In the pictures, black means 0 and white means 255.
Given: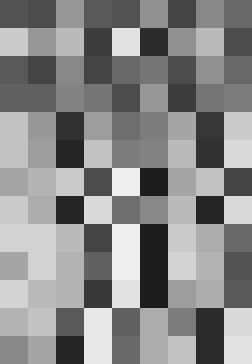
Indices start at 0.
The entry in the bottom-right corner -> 226
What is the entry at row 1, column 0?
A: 202
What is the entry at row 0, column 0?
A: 83
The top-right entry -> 104
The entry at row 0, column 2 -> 151
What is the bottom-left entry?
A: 136
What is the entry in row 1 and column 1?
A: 151
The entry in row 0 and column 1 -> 76
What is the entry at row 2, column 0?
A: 89
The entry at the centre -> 239
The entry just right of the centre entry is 29
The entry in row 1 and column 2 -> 186
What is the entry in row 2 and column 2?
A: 136
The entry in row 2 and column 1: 68
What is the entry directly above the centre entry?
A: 124

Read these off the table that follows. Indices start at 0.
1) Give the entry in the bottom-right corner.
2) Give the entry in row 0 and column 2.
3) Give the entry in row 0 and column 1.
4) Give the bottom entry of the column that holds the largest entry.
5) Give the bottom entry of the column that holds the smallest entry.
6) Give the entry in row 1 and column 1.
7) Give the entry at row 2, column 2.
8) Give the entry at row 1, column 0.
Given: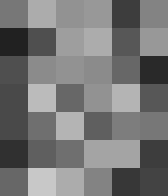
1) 67
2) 146
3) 172
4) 200
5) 103
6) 79
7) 146
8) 33

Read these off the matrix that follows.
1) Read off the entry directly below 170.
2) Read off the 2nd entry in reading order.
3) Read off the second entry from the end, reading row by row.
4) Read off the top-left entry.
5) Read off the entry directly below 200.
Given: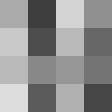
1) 200
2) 62
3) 177
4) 170
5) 185

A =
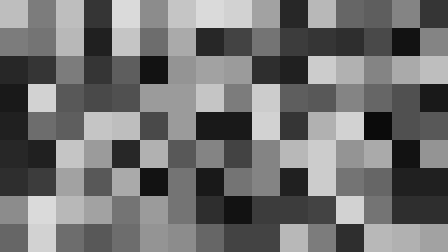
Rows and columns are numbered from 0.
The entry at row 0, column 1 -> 124
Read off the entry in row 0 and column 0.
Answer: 190
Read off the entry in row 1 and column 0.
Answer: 124
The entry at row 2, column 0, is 39
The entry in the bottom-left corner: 102
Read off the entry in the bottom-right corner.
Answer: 162
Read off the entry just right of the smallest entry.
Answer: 80
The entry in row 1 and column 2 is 184
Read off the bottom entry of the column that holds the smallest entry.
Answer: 184
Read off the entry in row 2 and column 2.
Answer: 124
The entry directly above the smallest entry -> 102
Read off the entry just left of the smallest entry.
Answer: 210
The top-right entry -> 53
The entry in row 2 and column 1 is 53
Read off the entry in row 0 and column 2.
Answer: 190
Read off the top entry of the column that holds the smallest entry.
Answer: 94
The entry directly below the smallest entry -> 170

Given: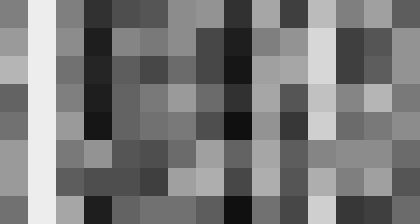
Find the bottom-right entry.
107
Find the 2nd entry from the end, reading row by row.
63
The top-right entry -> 93
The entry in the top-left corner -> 127
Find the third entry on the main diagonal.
113
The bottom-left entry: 113
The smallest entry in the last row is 16
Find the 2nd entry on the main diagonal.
237
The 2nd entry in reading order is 237
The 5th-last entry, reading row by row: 71
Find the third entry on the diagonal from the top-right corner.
63
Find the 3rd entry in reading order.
127
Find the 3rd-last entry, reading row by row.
55
